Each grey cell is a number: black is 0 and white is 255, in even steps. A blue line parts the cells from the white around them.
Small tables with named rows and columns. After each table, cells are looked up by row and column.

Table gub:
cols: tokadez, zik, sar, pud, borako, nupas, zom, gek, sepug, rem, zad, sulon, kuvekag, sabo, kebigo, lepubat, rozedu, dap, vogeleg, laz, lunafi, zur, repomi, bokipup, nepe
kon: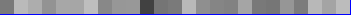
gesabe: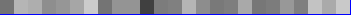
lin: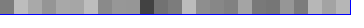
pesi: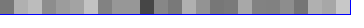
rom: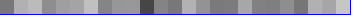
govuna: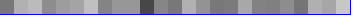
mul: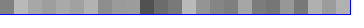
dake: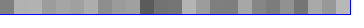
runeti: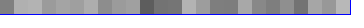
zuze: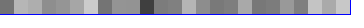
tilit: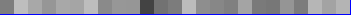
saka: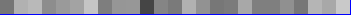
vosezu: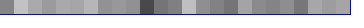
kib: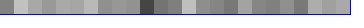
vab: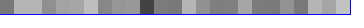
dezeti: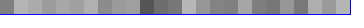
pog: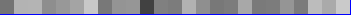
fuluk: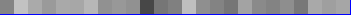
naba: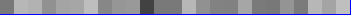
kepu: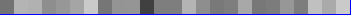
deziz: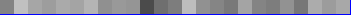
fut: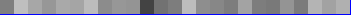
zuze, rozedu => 126
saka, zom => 197
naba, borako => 164
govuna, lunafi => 141
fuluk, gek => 145
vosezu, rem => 145
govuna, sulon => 134
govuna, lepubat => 120
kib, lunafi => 144
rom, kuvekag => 120
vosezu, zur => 119
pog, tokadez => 116
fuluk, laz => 131
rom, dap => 167
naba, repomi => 183
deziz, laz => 125
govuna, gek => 132
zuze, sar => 174
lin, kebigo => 142

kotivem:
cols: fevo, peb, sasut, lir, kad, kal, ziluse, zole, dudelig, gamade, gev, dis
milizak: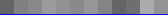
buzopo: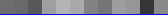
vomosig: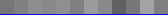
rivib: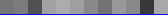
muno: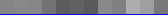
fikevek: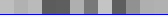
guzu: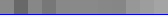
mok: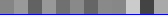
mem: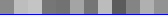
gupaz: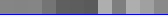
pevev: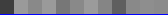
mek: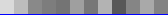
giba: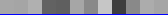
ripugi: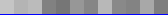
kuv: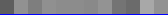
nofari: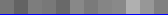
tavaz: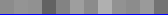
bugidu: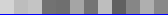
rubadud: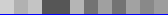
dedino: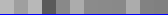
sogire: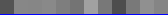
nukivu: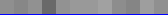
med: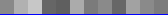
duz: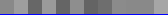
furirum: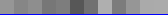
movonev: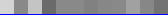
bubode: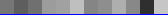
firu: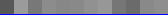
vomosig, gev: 163
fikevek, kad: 94
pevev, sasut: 137
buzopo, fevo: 109
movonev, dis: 115
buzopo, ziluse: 130
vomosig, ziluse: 155
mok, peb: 153
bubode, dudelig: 174
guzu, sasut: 135
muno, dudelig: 128
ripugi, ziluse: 134
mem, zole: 188
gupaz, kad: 95
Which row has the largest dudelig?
bubode

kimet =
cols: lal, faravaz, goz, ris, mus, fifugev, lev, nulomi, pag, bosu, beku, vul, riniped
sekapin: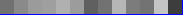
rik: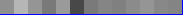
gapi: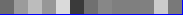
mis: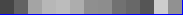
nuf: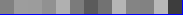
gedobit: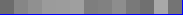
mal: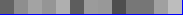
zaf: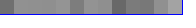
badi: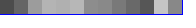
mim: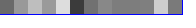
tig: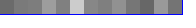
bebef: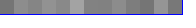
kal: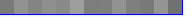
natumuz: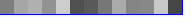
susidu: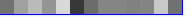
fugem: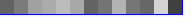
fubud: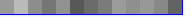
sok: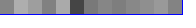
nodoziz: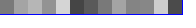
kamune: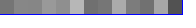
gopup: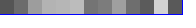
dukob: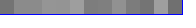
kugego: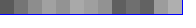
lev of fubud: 107
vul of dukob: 159
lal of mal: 100
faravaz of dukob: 139
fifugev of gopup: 188
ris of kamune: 153
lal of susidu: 114

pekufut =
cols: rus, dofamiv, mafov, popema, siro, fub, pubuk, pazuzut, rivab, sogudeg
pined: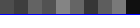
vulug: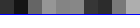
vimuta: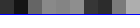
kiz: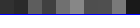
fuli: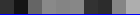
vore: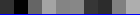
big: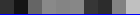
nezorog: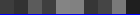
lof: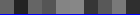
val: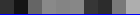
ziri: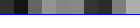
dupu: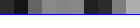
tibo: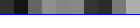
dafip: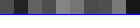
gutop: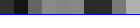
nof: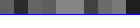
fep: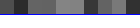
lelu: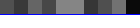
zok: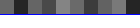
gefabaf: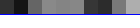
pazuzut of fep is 99
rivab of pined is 121
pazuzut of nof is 106
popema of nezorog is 63
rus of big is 49
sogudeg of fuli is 174
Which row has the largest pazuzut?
nof

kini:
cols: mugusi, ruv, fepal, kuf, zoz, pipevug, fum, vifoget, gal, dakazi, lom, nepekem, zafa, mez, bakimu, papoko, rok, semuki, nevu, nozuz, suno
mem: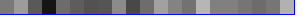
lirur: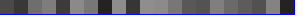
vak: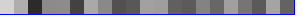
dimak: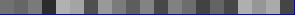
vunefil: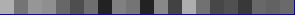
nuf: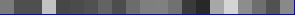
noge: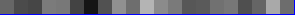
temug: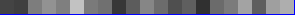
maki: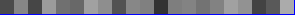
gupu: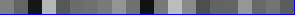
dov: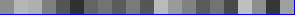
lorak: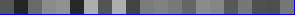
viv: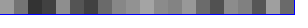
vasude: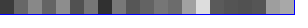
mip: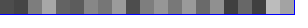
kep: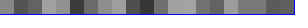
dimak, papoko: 100
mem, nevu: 108
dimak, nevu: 150
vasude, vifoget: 48
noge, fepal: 70
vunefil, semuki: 56
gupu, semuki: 150
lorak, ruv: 37
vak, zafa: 96
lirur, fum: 119
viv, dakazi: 146
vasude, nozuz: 158
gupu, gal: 148

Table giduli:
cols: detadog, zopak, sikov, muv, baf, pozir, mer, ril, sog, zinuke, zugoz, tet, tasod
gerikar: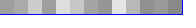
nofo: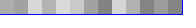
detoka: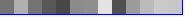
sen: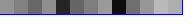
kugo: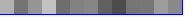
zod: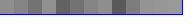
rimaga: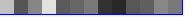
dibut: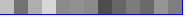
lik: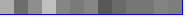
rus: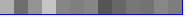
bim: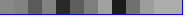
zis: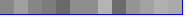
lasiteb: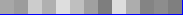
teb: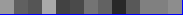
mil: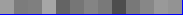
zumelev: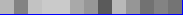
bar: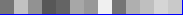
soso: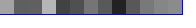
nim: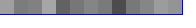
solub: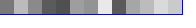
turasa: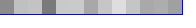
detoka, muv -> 88
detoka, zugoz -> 187
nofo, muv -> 179
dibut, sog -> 102
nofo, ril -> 131
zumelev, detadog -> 183
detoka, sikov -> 116
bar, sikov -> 146
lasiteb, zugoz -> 132
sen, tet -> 185
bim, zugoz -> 157

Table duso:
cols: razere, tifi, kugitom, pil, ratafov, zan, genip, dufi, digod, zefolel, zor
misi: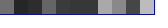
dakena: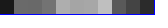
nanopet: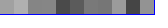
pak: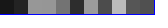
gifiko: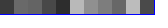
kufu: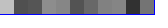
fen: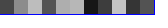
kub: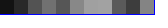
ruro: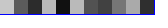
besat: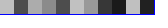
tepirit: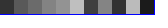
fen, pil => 84
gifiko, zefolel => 188
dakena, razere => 25
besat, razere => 192
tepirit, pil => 131
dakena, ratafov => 174
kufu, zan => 83
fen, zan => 183

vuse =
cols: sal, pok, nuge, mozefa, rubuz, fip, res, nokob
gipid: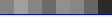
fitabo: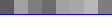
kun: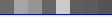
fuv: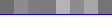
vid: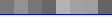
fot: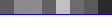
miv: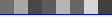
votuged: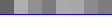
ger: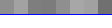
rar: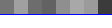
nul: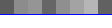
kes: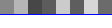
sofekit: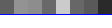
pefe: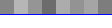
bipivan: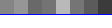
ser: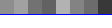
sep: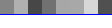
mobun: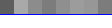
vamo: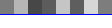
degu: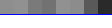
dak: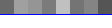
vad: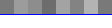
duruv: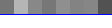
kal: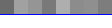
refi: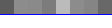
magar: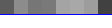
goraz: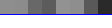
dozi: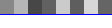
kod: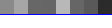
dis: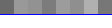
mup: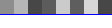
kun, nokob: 83
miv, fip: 102
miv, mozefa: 92
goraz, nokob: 42
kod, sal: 138
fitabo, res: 184
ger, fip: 167
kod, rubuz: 184
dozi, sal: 136
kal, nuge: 149
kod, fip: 102

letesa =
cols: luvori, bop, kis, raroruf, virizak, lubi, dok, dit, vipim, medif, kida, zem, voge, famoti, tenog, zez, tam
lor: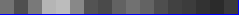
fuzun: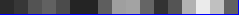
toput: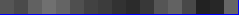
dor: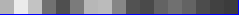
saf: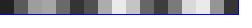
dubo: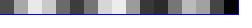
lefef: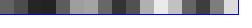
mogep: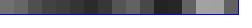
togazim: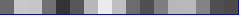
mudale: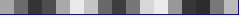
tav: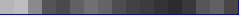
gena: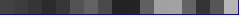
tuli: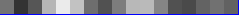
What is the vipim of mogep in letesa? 84
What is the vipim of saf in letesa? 234
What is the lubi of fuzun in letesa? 36
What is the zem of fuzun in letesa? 50
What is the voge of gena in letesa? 162
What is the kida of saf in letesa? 102
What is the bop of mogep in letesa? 102
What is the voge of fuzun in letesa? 84
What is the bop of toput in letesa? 74
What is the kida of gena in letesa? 96
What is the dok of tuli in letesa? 110

